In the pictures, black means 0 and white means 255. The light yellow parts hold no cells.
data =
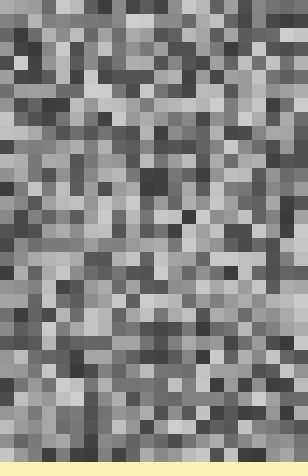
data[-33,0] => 171
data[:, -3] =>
[114, 73, 106, 84, 193, 115, 142, 63, 89, 167, 78, 66, 147, 135, 166, 129, 149, 78, 81, 79, 91, 177, 144, 129, 77, 196, 91, 63, 160, 149, 122, 140, 146]
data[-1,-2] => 166
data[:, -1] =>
[116, 70, 196, 91, 178, 111, 174, 203, 109, 92, 78, 78, 118, 155, 86, 162, 202, 197, 189, 96, 166, 202, 194, 173, 200, 83, 147, 187, 107, 172, 84, 115, 122]
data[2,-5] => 91
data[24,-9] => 169
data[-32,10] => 203
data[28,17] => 152
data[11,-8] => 89
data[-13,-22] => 148
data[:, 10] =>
[92, 203, 158, 121, 171, 84, 199, 125, 171, 180, 133, 185, 66, 61, 96, 117, 90, 165, 98, 82, 92, 204, 191, 82, 115, 70, 185, 118, 129, 171, 71, 123, 170]
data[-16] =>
[72, 138, 111, 123, 123, 128, 157, 130, 128, 153, 165, 171, 119, 202, 166, 147, 95, 74, 105, 78, 182, 197]
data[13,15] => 195
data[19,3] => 170
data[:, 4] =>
[201, 133, 139, 202, 184, 183, 107, 63, 116, 83, 154, 166, 145, 189, 185, 135, 171, 123, 185, 198, 69, 112, 181, 125, 86, 95, 98, 204, 191, 114, 109, 166, 124]
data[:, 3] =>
[108, 128, 177, 135, 148, 92, 158, 61, 70, 120, 129, 169, 82, 124, 161, 98, 156, 123, 180, 170, 190, 195, 74, 202, 182, 100, 198, 115, 150, 167, 167, 153, 62]
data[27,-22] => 66
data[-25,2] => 81
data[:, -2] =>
[106, 62, 205, 77, 113, 94, 160, 113, 169, 165, 150, 83, 106, 116, 63, 59, 65, 182, 126, 101, 172, 186, 169, 162, 58, 100, 197, 69, 105, 59, 100, 144, 166]
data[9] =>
[191, 188, 169, 120, 83, 111, 86, 115, 90, 78, 180, 64, 139, 117, 99, 177, 71, 75, 133, 167, 165, 92]
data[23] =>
[138, 93, 108, 202, 125, 167, 196, 179, 111, 119, 82, 71, 79, 120, 59, 106, 115, 184, 110, 129, 162, 173]
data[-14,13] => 104
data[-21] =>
[144, 168, 121, 82, 145, 89, 135, 174, 184, 119, 66, 63, 119, 99, 63, 147, 190, 186, 91, 147, 106, 118]
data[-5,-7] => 131
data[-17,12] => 64
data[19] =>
[61, 173, 98, 170, 198, 140, 108, 94, 117, 85, 82, 203, 148, 104, 143, 111, 60, 192, 102, 79, 101, 96]

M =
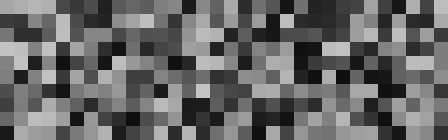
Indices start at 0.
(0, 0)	165
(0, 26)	161
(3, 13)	159
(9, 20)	68
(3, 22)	20
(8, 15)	26
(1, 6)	43
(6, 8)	152
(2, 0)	118
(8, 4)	158
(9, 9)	67
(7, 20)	41
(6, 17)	67
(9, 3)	150
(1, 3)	102
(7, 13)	27
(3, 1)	190
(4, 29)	187
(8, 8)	44
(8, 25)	80
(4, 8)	189
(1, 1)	55
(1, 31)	169
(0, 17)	44
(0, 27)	65
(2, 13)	148
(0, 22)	34
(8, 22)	163
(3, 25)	60
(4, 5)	69
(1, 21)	43
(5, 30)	83
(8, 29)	175
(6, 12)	160
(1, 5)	75
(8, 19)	36
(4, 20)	168
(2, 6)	134
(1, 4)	188
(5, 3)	193

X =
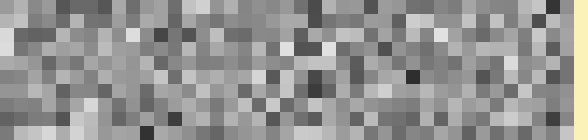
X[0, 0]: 155
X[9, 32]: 148
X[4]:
[171, 165, 150, 104, 141, 119, 166, 148, 163, 149, 180, 104, 136, 150, 127, 128, 141, 127, 155, 141, 133, 182, 194, 194, 137, 91, 172, 154, 118, 146, 119, 129, 114, 159, 138, 117, 219, 142, 149, 180, 116]
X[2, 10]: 140
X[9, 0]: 122
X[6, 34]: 123
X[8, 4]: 84
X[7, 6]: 215
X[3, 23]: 224
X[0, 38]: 197
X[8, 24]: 147
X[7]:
[124, 132, 129, 165, 125, 166, 215, 154, 115, 146, 101, 129, 156, 174, 151, 121, 154, 191, 107, 201, 106, 141, 195, 168, 141, 168, 147, 139, 131, 125, 163, 145, 182, 156, 166, 122, 183, 163, 160, 126, 150]
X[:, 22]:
[75, 77, 169, 84, 194, 72, 60, 195, 91, 200]
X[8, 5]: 199
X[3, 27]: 80
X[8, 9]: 127
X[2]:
[217, 105, 98, 100, 181, 140, 133, 179, 141, 221, 140, 70, 118, 83, 142, 190, 111, 107, 137, 136, 162, 95, 169, 144, 194, 188, 114, 163, 121, 186, 133, 225, 162, 131, 106, 138, 164, 127, 200, 137, 164]
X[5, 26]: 134
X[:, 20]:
[152, 169, 162, 223, 133, 198, 196, 106, 151, 165]
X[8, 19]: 87
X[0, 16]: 176
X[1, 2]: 126
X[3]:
[220, 118, 135, 173, 158, 166, 140, 187, 158, 155, 126, 138, 120, 183, 132, 168, 151, 133, 183, 114, 223, 83, 84, 224, 109, 135, 146, 80, 147, 130, 112, 138, 179, 153, 183, 178, 179, 121, 185, 92, 161]
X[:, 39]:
[53, 187, 137, 92, 180, 83, 131, 126, 63, 129]
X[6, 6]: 134
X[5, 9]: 151
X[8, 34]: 120

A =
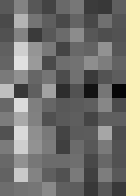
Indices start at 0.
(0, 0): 89
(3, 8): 86
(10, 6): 88
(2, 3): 88
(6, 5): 82
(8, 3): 80
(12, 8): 89
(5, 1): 145
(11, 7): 103
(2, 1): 131
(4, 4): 110
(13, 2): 118
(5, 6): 58
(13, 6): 56
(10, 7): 122
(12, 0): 98
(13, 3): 137
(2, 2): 58
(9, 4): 68
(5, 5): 113
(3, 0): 96
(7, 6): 95
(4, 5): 114
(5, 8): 93
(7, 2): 127
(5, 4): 76
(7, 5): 91
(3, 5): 104
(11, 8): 81
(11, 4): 108
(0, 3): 67
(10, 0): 123
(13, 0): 109
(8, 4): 90

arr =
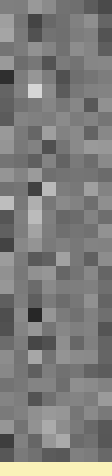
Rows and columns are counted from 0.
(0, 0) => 127
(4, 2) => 119
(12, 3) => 111
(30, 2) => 146
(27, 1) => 120
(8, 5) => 124
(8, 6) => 131
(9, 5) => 138
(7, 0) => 96
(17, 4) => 128
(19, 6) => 136
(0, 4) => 114
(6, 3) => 139
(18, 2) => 89
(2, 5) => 125
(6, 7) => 131
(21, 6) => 145
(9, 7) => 136
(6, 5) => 120
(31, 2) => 102
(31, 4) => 170
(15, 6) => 131
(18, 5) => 120
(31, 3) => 151
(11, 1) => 111
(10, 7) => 152
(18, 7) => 141
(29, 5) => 118
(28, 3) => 112
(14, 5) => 130
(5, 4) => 80
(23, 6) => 131
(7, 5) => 135
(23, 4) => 135
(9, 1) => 122
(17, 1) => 136
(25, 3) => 115

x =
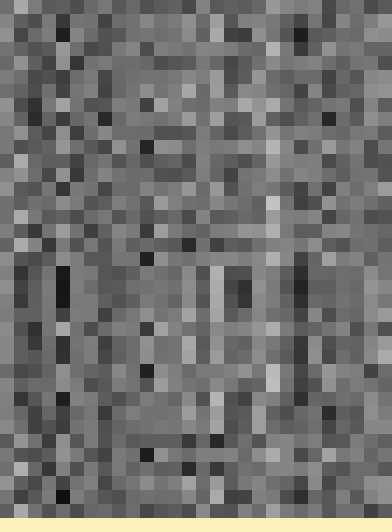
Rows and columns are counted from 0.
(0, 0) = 111
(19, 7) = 85
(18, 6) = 88
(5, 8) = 104
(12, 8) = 114
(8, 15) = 157
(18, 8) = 117
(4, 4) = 144
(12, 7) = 131
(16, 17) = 148
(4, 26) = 118
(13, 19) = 118
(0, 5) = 78
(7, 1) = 77
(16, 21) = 93
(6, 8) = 103
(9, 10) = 107
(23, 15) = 136
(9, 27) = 92
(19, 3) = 116
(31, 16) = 87
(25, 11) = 113
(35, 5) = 124
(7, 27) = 94
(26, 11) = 141
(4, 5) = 53
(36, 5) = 75
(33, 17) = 113
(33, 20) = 133
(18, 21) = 66
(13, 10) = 130
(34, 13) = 161
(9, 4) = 142
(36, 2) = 113
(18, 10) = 33
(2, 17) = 61
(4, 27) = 80
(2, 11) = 110
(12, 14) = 125
